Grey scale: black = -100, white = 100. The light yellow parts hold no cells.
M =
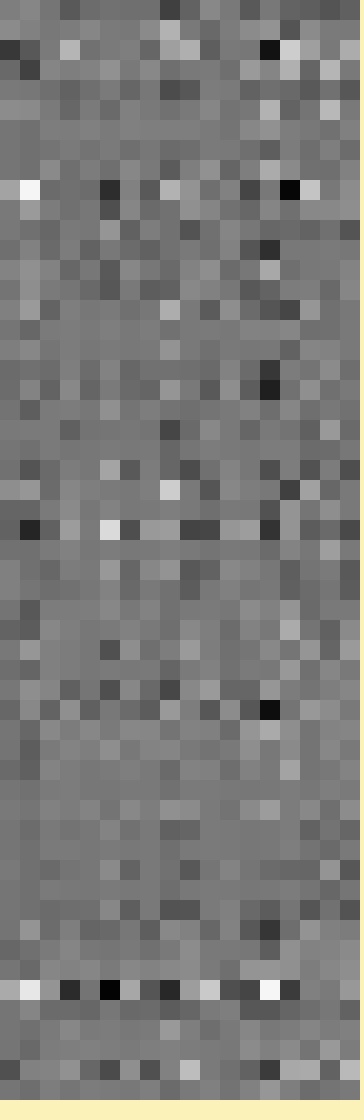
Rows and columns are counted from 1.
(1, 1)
-1
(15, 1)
-9
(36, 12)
10
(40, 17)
-1
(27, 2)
-71
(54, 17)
-23
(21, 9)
-10
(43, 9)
-13
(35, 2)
11
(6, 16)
-9
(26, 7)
-6
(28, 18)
-5
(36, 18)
-5
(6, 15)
-22
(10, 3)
-16
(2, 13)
9
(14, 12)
-16
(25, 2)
18
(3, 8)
-20
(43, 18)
-5
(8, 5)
-10
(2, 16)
9
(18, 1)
-1
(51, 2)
4
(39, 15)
28
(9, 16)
-12
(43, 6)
-4
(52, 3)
-4
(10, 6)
-65
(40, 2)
-11
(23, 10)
-8
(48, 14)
-27
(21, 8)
-2
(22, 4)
-25
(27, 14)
-60
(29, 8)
6
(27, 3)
-24
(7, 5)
0
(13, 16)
-6

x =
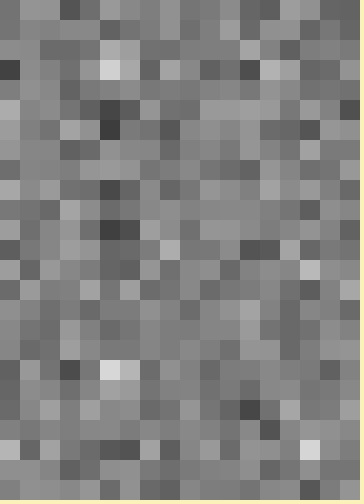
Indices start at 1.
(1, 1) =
-10
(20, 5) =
4
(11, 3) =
-18
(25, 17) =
-3
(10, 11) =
17
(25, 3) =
11
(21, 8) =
-17
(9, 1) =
-14
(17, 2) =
-9
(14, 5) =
-3
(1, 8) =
-1
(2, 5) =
7
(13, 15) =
29
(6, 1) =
35
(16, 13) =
28
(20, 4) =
-13
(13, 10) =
-7
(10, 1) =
31
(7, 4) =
28
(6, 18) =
-37
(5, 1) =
-1
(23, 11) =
20
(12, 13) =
8
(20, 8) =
-9
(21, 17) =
-3
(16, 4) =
-3
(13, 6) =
-20
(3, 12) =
-1
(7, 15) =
-19
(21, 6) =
7
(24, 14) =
-20
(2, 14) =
13
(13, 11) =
-6
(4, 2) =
10
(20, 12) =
-4
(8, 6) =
14
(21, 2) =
6
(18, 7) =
-5

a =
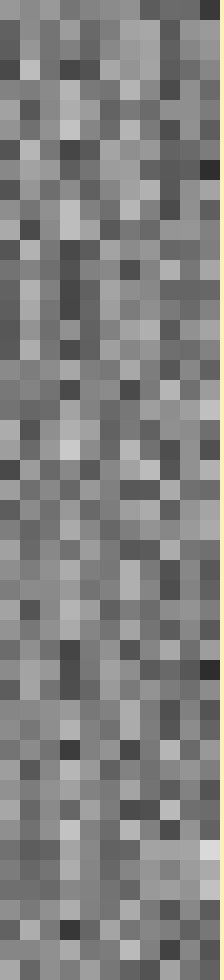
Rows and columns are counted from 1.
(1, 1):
19
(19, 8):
-2
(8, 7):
12
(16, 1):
-26
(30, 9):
-39
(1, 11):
-55
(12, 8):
-18
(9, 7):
24
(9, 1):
7
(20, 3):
-10
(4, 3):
-11
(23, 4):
58
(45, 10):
15
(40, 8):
-10
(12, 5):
28
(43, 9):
27
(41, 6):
-3
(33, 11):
23
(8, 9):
-22
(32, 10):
6
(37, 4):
40
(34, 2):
28
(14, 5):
1
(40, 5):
2
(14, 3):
-13
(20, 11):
22
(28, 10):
-8
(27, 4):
33
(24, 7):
27
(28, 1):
26
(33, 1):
-15
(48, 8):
0
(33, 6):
14
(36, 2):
7
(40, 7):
29
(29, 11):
-31
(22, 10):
10

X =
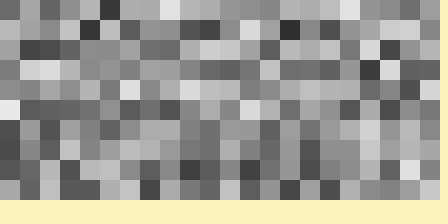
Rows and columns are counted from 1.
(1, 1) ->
-16
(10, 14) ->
16
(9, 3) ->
44
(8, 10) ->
-7
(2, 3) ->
8
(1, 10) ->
43
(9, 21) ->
76
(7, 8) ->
35
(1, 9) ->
77
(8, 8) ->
40
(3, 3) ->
-40
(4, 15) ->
-14
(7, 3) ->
-34
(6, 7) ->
-29
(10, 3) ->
50
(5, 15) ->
36
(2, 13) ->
70
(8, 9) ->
20
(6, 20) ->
-40
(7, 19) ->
64
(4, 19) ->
-52
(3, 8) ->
-13
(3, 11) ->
61
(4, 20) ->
71
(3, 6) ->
9
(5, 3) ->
30
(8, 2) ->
6
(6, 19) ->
34
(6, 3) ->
-24
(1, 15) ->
41
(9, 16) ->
-40
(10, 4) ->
-31
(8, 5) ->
4
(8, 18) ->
11
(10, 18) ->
38
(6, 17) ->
13
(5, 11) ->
49

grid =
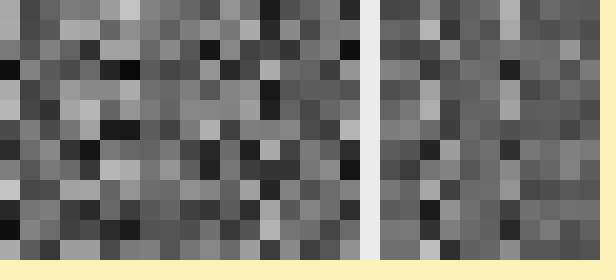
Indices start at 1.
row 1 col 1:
32
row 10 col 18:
2
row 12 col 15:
-9
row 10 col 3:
-40
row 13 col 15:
8
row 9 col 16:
-7
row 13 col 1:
33
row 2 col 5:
29
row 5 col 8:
-13
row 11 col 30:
-12
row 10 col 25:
-15
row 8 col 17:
-26
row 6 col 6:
-21
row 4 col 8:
-29
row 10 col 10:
13
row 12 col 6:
-66
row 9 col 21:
-54
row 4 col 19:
84
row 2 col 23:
-58
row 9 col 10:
-26
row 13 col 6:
-43
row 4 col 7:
-92
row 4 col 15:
-18
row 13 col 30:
-36
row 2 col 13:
34
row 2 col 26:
32
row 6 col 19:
84
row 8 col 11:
-70
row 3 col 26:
-9
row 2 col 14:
-68
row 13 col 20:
-12
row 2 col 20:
-19
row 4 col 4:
-41
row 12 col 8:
-36
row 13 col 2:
-29
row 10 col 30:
-34
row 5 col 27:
-44
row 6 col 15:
-23
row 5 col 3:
-25
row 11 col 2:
-9

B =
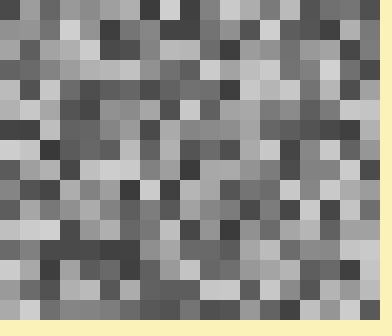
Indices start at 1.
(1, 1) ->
-42
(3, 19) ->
-3
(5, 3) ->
55
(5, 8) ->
-40
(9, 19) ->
-41
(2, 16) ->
-33
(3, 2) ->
-26
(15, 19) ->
46
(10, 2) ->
-35
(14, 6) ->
-18
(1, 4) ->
20
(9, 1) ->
-29
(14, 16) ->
-26
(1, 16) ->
-35
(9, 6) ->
61
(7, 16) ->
-35
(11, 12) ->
-3
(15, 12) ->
57
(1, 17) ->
-12
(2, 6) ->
-51
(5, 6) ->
-27
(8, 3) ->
-55
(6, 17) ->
-4
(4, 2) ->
-17
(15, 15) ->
8
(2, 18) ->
38
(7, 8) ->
-42
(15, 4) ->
38
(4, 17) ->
64
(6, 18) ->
56
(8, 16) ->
6
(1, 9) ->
62
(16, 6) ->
-2
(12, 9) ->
49
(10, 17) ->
58
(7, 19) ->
39
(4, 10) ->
-26
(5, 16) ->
-10
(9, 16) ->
2

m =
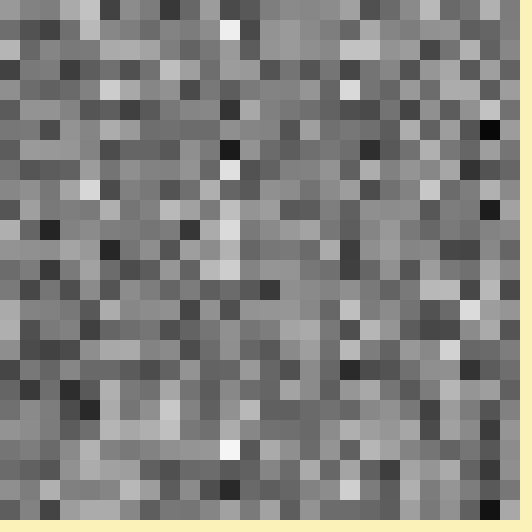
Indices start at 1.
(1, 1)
20
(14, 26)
7
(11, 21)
11
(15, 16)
8
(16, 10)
-46
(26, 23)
14
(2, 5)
45
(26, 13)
-4
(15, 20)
-22
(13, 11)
10
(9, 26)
-20
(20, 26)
-25
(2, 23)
15
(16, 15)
18
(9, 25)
-35
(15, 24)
-44
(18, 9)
8
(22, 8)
37
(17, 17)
-6
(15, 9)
-21
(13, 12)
40
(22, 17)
10
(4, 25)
25
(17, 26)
-34
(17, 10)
-22
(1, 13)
-31
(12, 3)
-72
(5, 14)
3
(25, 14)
-26
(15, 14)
-55
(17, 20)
17
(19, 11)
-22
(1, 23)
-18
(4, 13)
20
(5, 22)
-15
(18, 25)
-17
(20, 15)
28
